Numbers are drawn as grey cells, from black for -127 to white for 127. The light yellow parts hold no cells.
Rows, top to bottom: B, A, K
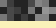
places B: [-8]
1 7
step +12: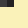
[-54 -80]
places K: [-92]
3 5 8
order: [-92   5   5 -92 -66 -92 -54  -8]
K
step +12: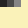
[-80 -42  17]
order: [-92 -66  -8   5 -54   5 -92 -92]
K

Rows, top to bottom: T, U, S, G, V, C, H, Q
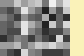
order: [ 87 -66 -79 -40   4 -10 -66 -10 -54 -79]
C
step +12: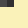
[-42 -67]
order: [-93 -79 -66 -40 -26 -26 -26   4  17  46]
S
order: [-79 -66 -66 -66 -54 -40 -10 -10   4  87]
Q
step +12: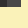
[-67 -42 -42]

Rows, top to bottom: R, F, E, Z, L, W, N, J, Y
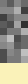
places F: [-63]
4
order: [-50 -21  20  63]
W
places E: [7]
3 4

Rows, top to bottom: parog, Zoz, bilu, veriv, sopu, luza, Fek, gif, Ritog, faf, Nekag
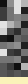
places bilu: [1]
3
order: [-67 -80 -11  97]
gif
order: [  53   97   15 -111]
parog
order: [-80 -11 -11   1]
Ritog

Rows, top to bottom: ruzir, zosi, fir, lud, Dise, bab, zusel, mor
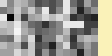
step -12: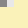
[-5 92]
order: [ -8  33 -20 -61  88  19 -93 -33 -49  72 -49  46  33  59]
zusel
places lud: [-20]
5 8
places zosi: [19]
2 4 11 14

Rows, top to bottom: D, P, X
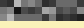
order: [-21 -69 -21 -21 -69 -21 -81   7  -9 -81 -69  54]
D
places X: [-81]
9 11
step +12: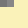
[ 3 19]

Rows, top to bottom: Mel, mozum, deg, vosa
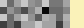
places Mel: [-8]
8 9
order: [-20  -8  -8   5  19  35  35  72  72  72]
Mel
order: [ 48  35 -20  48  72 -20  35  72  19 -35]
deg
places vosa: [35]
4 5 7 8 10

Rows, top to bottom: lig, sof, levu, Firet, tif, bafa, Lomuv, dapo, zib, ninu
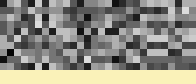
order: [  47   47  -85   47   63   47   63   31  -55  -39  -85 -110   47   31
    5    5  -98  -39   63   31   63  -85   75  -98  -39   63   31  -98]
lig
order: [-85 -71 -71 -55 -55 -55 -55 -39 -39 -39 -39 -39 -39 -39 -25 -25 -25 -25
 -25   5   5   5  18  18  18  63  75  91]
Firet

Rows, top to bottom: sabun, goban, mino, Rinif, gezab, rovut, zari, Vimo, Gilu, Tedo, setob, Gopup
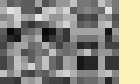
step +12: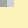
[48 93]
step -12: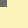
[-32]
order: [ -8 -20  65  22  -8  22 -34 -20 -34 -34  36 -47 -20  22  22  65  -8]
sabun
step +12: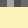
[-22  48 -35  -8]
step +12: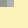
[34 61]

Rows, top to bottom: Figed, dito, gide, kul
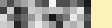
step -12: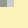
[11 64]
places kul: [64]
2 5 7 10
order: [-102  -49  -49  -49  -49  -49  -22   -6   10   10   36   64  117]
Figed
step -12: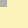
[36]
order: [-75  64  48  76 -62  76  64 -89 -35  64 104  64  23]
kul
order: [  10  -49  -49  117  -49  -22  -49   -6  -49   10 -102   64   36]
Figed
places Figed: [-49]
2 7 9 10 12

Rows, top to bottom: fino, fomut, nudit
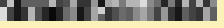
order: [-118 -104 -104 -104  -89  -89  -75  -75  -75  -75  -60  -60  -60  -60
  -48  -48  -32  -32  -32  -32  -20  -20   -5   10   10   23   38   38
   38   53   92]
nudit
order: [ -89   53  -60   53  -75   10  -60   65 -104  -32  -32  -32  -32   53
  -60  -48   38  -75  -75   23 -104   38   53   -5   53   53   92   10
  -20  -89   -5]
fino
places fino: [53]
8 17 19 20 27 29
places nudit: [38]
14 21 30
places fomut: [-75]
4 16 25 29
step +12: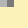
[65  7]

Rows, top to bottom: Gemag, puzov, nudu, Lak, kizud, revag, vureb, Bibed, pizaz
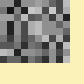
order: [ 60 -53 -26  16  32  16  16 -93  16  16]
Gemag
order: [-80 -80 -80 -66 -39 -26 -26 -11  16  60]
pizaz
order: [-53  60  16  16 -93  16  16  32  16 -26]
Gemag
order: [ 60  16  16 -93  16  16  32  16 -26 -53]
Gemag
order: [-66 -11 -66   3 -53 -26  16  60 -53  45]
revag
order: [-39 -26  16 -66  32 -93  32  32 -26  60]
nudu
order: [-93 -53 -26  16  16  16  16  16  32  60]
Gemag

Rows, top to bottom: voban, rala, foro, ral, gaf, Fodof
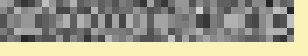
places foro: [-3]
3 20 26 31
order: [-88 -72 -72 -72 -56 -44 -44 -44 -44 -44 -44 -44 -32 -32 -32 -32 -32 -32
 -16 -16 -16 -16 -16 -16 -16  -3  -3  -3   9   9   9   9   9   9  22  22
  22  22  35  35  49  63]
voban
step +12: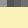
[ 34 -32 -20  -4]
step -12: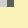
[ 67 -44]
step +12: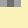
[47 -4 47]

